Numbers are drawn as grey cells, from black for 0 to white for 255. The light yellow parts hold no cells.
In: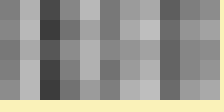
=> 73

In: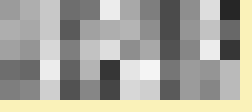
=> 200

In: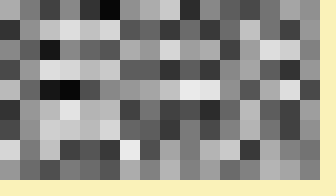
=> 65

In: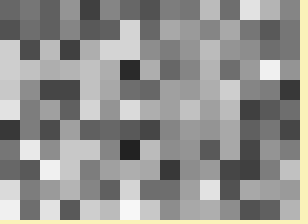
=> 96

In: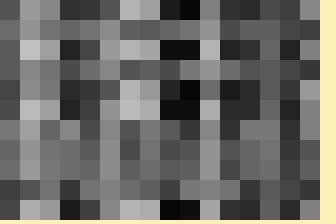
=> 134

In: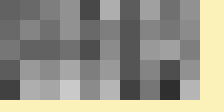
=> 126

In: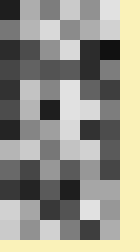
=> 125

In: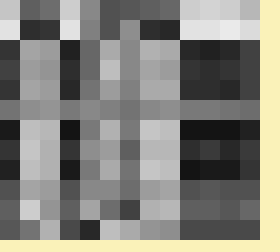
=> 109

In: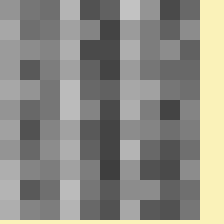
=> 111
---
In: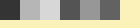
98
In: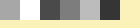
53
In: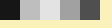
79
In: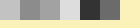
107
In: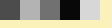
215
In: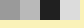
220
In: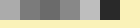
41
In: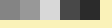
43
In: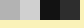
45
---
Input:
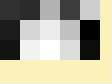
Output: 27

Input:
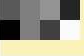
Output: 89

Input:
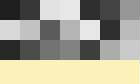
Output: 217

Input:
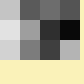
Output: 226

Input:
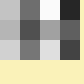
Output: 181

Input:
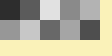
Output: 45

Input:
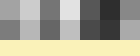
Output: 163

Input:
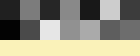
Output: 32

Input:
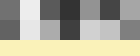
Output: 113
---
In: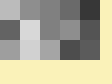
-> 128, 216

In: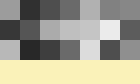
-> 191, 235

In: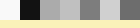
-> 192, 249

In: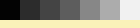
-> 93, 241

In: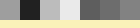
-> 234, 234

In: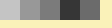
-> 123, 196

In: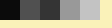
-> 52, 195

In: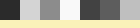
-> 249, 249

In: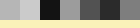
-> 156, 203
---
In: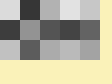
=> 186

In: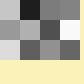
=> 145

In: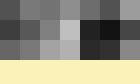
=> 49

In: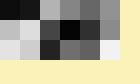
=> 97

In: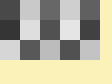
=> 81

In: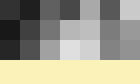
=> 131

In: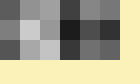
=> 112
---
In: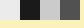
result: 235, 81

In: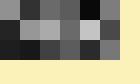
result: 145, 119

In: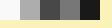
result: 249, 25

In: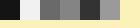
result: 20, 154

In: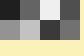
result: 31, 113

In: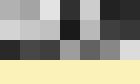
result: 177, 219

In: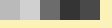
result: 186, 73

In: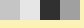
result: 197, 160
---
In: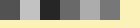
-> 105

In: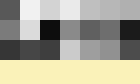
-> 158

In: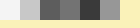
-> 115

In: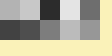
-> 125

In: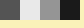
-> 233

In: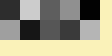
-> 86
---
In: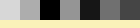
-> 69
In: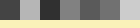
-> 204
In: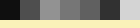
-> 212
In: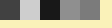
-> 123
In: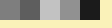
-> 27
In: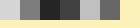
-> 103
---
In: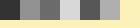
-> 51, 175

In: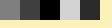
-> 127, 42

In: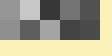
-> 150, 75

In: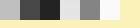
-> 191, 250

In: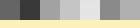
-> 101, 176

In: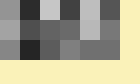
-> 148, 112

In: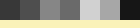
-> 56, 22

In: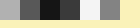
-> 177, 131
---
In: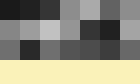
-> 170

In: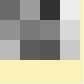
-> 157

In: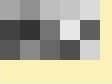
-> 189

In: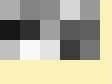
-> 139

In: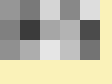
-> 213

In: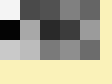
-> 81

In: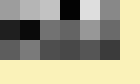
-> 3

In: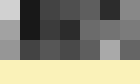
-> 94

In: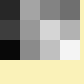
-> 164
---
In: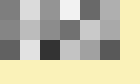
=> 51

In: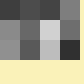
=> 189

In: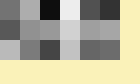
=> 69

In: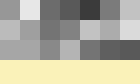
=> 137

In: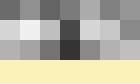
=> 115

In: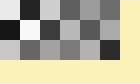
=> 162

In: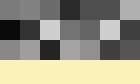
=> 36

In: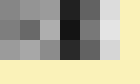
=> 140
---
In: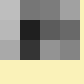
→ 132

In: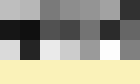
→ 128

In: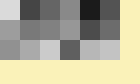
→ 195

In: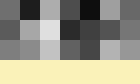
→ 151

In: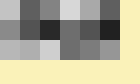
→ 150

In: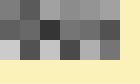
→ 117

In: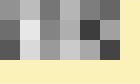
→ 68

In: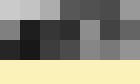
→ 147

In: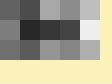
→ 175

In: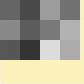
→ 171
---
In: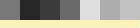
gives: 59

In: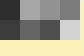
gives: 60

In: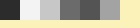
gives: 84

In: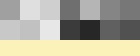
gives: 59

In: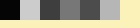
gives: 62

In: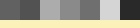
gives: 82

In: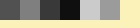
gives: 57

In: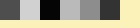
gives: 51
